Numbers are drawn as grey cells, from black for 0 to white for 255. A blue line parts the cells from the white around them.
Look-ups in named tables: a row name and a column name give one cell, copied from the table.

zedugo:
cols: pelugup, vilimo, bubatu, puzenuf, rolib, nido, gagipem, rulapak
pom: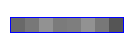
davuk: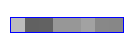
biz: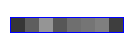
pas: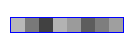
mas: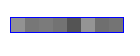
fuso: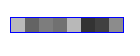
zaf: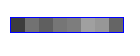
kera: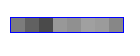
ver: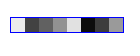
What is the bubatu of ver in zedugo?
97
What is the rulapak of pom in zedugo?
85
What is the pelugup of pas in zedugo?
184
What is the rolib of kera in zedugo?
144
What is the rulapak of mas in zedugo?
116
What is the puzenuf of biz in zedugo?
87
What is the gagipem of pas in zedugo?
126
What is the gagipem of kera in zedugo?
155
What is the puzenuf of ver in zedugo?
146
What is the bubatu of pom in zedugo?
146
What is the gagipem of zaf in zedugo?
151
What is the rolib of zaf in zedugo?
125
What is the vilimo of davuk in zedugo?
97
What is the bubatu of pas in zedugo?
65
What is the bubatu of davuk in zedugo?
98
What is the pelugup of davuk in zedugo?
188
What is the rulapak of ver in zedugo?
154
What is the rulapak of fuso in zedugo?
140

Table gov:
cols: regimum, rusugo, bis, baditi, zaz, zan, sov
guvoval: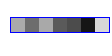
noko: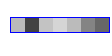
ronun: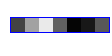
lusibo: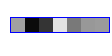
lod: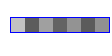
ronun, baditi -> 96
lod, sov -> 145
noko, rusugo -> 66
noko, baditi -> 213
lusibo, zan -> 152
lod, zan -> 91
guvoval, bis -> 169
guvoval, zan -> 22
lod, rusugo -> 92
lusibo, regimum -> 161
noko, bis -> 195
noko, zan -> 132
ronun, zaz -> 5
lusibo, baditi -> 226
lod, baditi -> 99
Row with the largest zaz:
noko

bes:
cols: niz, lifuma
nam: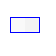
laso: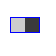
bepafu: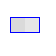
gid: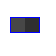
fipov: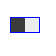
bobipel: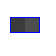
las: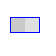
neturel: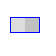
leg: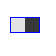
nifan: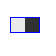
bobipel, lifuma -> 78
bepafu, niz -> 218
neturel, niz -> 220
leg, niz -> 227
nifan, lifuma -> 50
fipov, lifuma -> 237
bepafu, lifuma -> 230
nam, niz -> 249
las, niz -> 201
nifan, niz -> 233
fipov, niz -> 60
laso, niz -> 205
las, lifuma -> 223
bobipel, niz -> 59
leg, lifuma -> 57
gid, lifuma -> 48
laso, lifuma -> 59
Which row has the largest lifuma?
nam

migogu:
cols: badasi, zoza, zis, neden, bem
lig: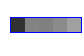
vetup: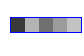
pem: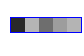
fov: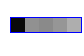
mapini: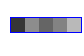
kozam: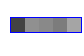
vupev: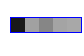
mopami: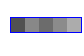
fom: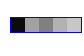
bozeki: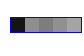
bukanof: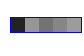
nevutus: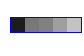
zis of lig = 128
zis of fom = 128
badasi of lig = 50
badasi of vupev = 25
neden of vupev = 164
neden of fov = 150
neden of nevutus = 159
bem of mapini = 185

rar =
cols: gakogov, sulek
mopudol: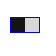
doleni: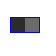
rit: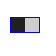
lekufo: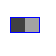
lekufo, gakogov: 65
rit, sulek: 205
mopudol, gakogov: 20
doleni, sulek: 107
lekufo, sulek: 162
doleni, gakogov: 44
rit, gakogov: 33
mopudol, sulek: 215

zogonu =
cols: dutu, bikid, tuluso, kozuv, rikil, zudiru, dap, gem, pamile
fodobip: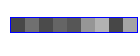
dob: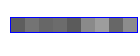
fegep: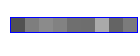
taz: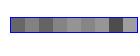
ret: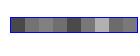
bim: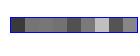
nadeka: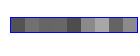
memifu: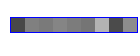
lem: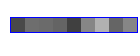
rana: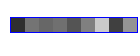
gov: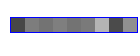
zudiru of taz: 134
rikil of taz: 148
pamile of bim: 134
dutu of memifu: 72
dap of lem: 177
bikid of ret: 115
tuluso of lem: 107
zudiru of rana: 128
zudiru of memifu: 117
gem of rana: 64

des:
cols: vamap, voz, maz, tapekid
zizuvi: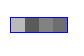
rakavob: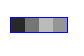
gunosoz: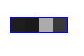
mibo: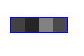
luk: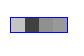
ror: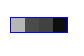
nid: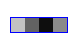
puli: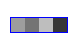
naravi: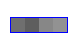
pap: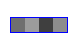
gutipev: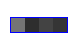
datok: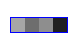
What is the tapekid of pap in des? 141
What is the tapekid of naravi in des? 146
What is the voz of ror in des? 75
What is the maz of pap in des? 63
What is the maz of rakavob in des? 187
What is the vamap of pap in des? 111
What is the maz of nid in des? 14
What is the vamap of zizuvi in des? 186
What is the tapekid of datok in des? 32
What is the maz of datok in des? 142
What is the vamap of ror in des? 182
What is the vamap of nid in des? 194

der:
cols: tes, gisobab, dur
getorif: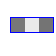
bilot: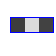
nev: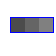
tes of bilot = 61
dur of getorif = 116
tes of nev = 76
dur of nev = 128
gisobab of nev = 101
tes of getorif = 120
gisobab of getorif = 234
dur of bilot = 66
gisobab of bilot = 219

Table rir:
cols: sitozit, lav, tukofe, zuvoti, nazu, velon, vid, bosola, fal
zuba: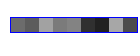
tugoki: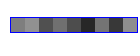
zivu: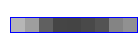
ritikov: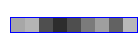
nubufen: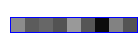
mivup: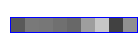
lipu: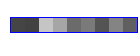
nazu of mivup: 104
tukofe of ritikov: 79
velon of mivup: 158
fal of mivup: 144
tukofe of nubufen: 103
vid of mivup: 198
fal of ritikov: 184
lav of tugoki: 145
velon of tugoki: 39
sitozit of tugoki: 126
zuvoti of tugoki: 112
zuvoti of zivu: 69
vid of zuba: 33
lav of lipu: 66
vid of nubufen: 12
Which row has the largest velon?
mivup

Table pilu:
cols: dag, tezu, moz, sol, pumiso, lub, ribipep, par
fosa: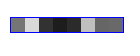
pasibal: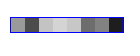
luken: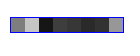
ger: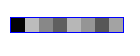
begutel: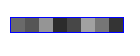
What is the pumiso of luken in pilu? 55
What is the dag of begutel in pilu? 106
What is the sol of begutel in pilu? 44
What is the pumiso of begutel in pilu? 71
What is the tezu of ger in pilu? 188
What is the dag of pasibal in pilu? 154
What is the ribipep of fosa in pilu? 102
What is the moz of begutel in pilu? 149
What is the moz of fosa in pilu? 50
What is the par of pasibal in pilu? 30
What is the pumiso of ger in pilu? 183
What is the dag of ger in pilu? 4
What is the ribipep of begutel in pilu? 118
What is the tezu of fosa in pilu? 217
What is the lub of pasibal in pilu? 109

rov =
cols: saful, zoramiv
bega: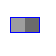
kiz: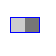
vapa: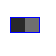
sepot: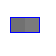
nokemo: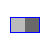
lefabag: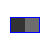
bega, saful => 158
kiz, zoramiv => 118
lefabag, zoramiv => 109
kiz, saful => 205
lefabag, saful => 51
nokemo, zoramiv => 105
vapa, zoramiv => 111
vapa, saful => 41
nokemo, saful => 187
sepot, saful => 113
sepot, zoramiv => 123
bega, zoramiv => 107
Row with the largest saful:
kiz

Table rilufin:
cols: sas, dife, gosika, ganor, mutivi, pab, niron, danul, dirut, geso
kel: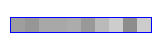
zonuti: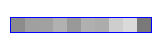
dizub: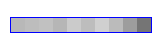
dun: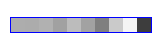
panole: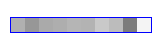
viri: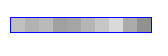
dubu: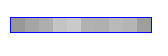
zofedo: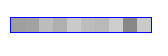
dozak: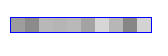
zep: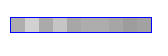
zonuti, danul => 206
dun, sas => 173
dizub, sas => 184
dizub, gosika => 193
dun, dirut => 244
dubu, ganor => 196
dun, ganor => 161
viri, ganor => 160
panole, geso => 244
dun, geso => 61
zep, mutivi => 167
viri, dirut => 171
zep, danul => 166
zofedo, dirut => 135
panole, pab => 179
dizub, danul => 187
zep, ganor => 197
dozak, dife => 139
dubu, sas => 152
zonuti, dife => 160

